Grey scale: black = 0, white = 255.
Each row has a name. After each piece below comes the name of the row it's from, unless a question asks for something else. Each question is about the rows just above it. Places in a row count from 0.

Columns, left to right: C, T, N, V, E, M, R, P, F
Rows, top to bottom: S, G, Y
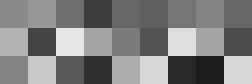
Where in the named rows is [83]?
G, 5
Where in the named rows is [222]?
G, 6
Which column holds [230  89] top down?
N

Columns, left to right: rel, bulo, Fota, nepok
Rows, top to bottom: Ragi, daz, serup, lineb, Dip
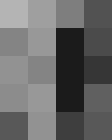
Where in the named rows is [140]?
lineb, 0
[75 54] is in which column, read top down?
nepok
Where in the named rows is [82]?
Ragi, 3
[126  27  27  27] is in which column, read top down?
Fota
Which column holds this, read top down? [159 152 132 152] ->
bulo

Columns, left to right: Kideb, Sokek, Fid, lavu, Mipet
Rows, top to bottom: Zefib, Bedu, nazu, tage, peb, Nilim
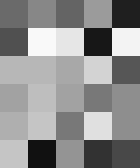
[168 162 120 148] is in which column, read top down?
Fid
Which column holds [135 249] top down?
Sokek
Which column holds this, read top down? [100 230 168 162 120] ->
Fid
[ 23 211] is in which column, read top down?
lavu

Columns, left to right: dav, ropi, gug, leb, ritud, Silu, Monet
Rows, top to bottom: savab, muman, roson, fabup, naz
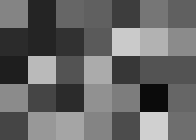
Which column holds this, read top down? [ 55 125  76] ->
ritud
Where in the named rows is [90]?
muman, 3
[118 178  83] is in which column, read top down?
Silu
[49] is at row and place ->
muman, 2
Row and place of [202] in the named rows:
muman, 4

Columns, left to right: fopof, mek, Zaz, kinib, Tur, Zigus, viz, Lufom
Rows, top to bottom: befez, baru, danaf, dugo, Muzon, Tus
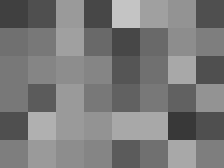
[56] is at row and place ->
Muzon, 6
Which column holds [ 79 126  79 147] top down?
Lufom
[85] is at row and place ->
danaf, 4
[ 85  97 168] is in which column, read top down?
Tur
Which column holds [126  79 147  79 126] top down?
Lufom
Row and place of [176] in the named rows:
Muzon, 1

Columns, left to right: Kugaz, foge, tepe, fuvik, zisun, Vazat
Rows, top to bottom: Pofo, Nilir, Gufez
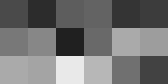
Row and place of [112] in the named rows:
Gufez, 4
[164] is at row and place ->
Gufez, 1
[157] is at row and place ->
Nilir, 5
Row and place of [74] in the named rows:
Pofo, 0
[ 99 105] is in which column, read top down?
fuvik
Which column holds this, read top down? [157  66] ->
Vazat
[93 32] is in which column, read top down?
tepe

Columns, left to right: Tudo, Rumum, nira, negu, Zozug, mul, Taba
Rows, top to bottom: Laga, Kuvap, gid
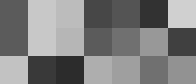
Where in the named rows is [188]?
Laga, 2
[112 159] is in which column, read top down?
Zozug
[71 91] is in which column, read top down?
negu
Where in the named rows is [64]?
Kuvap, 6

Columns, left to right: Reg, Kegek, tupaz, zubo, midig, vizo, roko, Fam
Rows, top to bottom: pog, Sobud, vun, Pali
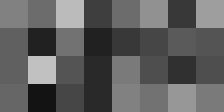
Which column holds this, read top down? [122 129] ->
midig
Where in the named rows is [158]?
pog, 7
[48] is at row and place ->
vun, 6

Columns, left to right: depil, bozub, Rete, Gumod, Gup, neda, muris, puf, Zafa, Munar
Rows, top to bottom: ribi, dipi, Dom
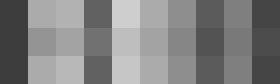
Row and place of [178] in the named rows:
ribi, 2
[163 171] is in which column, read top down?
neda
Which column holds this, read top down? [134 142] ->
muris

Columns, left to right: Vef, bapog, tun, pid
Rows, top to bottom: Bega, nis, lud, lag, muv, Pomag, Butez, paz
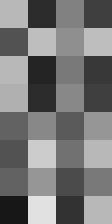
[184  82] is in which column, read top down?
Vef
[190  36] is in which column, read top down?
bapog
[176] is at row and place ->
lag, 0
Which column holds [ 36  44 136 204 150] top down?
bapog

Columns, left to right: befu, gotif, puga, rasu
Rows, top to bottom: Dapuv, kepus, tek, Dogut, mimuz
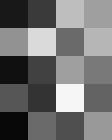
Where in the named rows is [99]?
Dogut, 3
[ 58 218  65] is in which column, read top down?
gotif
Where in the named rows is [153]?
mimuz, 3

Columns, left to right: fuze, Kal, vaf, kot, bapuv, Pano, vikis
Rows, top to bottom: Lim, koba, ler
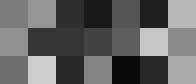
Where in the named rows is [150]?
Lim, 1
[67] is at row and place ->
koba, 3
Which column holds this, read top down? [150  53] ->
Kal
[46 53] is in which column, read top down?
vaf
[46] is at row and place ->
Lim, 2
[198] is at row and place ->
koba, 5
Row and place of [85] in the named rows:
Lim, 4

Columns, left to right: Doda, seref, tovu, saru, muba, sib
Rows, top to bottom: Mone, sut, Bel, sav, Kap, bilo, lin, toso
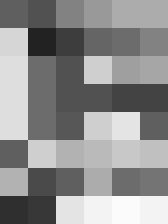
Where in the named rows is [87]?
Kap, 2
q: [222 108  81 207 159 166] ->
Bel
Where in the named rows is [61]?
sut, 2
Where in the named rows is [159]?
Bel, 4
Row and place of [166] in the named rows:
Bel, 5

